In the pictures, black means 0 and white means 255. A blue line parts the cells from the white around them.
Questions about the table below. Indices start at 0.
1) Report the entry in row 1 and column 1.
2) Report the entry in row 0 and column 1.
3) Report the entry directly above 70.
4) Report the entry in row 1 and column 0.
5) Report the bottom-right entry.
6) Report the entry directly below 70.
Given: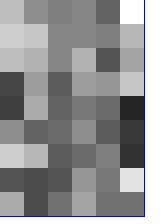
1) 198
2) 142
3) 190
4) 206
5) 113
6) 64

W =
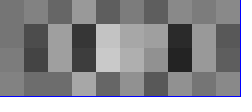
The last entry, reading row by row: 137
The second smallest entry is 42
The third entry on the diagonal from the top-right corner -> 35
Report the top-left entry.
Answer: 117
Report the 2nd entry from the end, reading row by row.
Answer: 117
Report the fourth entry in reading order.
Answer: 153
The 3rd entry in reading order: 102
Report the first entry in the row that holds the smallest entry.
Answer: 124
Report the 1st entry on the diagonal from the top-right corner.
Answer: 137
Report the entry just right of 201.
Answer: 175
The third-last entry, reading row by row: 145
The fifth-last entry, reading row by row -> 145

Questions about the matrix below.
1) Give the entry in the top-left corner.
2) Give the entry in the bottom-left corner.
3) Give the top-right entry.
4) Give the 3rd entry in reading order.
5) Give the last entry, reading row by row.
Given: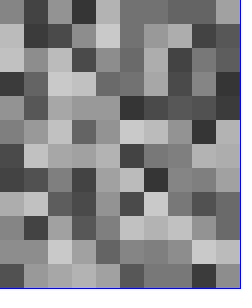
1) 133
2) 81
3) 161
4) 147
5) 141

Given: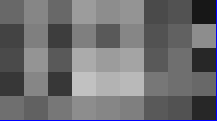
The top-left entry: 104
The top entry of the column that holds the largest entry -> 156
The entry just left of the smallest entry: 82
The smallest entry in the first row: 23
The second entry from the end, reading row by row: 82
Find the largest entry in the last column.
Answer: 141
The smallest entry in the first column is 55
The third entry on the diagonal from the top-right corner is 89
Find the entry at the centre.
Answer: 156
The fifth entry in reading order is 141
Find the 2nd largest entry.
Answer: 185
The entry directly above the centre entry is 89
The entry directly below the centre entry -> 179

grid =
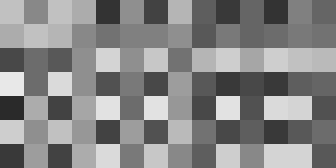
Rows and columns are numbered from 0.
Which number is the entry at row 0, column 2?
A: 193
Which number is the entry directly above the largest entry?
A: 72
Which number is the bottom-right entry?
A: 88
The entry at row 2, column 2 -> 88
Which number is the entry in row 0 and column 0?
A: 193
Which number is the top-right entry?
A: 101
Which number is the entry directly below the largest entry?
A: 42
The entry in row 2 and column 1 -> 108
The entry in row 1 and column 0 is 172
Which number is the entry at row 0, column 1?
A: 135
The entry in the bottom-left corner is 57
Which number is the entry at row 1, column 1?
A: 193
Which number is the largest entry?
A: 232
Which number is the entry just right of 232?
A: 108

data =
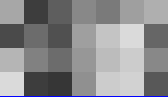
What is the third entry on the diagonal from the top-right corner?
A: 188
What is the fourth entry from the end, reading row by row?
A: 144
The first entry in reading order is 167
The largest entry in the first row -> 175
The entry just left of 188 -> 151
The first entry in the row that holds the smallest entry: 218
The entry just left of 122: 136
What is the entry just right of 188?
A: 204

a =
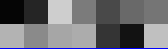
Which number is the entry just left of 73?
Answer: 123
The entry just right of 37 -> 206
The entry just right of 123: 73
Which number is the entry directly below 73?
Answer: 52

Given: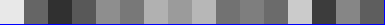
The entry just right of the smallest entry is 88
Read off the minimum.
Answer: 48
